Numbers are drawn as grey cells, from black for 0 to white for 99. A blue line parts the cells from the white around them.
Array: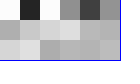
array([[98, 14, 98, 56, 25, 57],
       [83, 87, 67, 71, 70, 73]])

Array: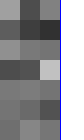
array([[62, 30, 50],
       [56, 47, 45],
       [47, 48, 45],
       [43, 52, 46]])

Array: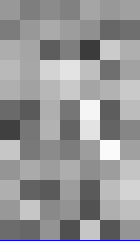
array([[59, 49, 54, 50, 64, 59, 62],
       [67, 64, 36, 49, 23, 79, 68],
       [68, 63, 71, 78, 64, 69, 78],
       [25, 46, 69, 39, 88, 39, 52],
       [58, 66, 61, 67, 55, 61, 76],
       [59, 77, 53, 57, 32, 68, 74]])

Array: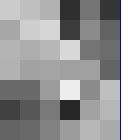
array([[79, 74, 69, 18, 45, 21],
       [70, 67, 71, 84, 45, 42],
       [41, 41, 60, 92, 54, 74],
       [39, 41, 50, 60, 71, 66]])

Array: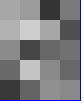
array([[65, 60, 20, 47],
       [54, 27, 40, 44],
       [22, 39, 56, 53]])

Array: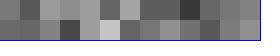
array([[47, 34, 60, 55, 61, 39, 64, 36, 36, 22, 40, 46, 51]])

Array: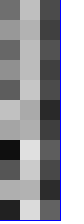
array([[43, 74, 29],
       [40, 73, 32],
       [36, 77, 29],
       [64, 68, 24],
       [33, 79, 28],
       [13, 85, 38]])

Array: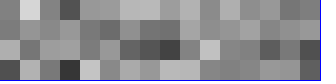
array([[50, 83, 51, 32, 59, 60, 71, 72, 61, 69, 54, 68, 55, 59, 46, 49],
       [68, 46, 61, 62, 48, 59, 39, 33, 26, 51, 75, 52, 50, 36, 47, 31]])

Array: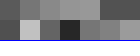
array([[35, 46, 53, 58, 59, 32, 32]])
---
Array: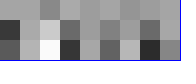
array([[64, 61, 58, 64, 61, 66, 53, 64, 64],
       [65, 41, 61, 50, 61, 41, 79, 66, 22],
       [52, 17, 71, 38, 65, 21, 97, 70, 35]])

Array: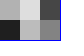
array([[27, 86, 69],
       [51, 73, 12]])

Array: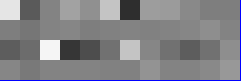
array([[49, 49, 53, 60, 61, 18, 76, 56, 63, 51, 35, 89],
       [51, 55, 52, 51, 50, 51, 50, 49, 52, 51, 46, 49],
       [55, 44, 36, 44, 52, 76, 44, 30, 21, 95, 42, 36],
       [59, 53, 51, 51, 57, 50, 50, 51, 51, 51, 47, 52]])

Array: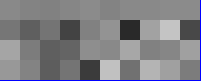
array([[54, 54, 53, 53, 51, 54, 52, 50, 51, 53],
       [28, 76, 63, 16, 57, 50, 26, 45, 37, 46],
       [62, 52, 50, 65, 53, 55, 39, 37, 48, 64],
       [48, 62, 70, 44, 75, 23, 45, 36, 51, 59]])

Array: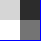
array([[17, 83],
       [45, 99]])

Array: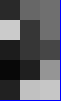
array([[43, 40, 16],
       [43, 21, 79],
       [27, 21, 11],
       [58, 12,  3],
       [77, 75, 13]])
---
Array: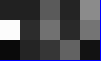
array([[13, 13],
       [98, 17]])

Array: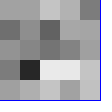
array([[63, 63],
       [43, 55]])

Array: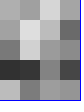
array([[68, 62],
       [63, 86]])

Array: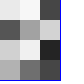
array([[91, 96],
       [33, 63]])

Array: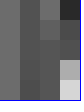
array([[42, 32],
       [42, 32]])

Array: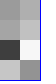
array([[60, 68],
       [64, 75]])

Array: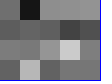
array([[43,  8],
       [36, 39]])
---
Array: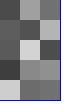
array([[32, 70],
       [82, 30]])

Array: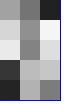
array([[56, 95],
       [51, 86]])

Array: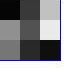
array([[32, 91],
       [16,  6]])

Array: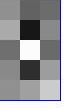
array([[ 9, 53],
       [98, 41]])

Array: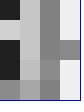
array([[77, 50],
       [77, 50]])

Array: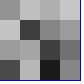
array([[24, 52],
       [64, 25]])

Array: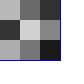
array([[81, 52],
       [46, 10]])

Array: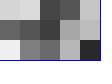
array([[33, 24],
       [49, 41]])
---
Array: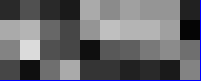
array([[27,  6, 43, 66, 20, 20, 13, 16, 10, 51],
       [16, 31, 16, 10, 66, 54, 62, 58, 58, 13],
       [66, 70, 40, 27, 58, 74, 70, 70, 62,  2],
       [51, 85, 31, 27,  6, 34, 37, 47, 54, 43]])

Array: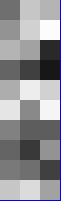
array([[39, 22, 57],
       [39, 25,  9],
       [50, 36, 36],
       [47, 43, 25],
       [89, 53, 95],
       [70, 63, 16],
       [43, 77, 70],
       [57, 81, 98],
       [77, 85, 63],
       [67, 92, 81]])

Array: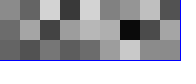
array([[39, 32, 46, 36, 42, 61, 78, 54, 54],
       [54, 39, 82, 22, 82, 50, 58, 74, 32],
       [42, 64, 26, 61, 71, 68,  4, 29, 64]])

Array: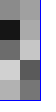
array([[81, 35],
       [69, 46],
       [54, 62],
       [ 8, 66],
       [42, 77]])

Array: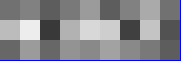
array([[44, 50, 36, 47, 60, 36, 50, 66, 44],
       [40, 60, 40, 57, 53, 63, 53, 47, 36],
       [73, 92, 22, 69, 84, 80, 25, 76, 32]])

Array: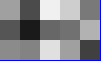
array([[33, 10, 40, 44, 69],
       [62, 29, 93, 80, 47],
       [54, 51, 87, 62, 25]])
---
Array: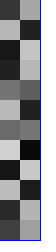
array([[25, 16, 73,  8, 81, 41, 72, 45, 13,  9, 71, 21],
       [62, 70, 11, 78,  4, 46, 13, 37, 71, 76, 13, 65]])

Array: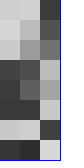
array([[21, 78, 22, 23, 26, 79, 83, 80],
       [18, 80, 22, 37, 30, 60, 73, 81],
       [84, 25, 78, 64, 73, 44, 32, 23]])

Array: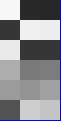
array([[32, 60, 67, 91, 21, 96],
       [80, 57, 47, 21, 93, 16],
       [76, 62, 48, 21, 92, 15]])

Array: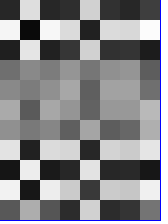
array([[34, 94,  8, 88, 56, 66, 53, 43, 12, 95, 15],
       [67,  9, 92, 13, 47, 35, 48, 53, 89,  4, 86],
       [33, 92, 10, 85, 52, 65, 56, 48, 13, 96, 15],
       [17, 79, 15, 83, 37, 58, 65, 58, 21, 85, 18],
       [81, 22, 88, 15, 64, 38, 37, 46, 81, 13, 81],
       [17, 79, 15, 82, 36, 59, 63, 56, 19, 85, 19],
       [20, 77, 16, 79, 40, 59, 63, 58, 20, 84, 15],
       [45, 93,  9, 89, 68, 72, 43, 36, 11, 98, 24]])

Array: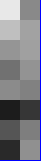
array([[16, 33, 11, 54, 44, 58, 74, 90],
       [56, 49, 21, 50, 57, 62, 63, 53]])

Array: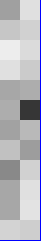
array([[82, 65, 65, 53, 75, 63, 67, 65, 87, 92, 77, 62],
       [80, 88, 87, 81, 61, 72, 21, 67, 79, 85, 81, 87]])

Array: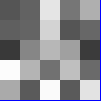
array([[66, 98, 22, 37, 33],
       [35, 70, 52, 39, 38],
       [97, 44, 71, 82, 89],
       [35, 74, 62, 33, 46],
       [88, 41, 23, 40, 68]])
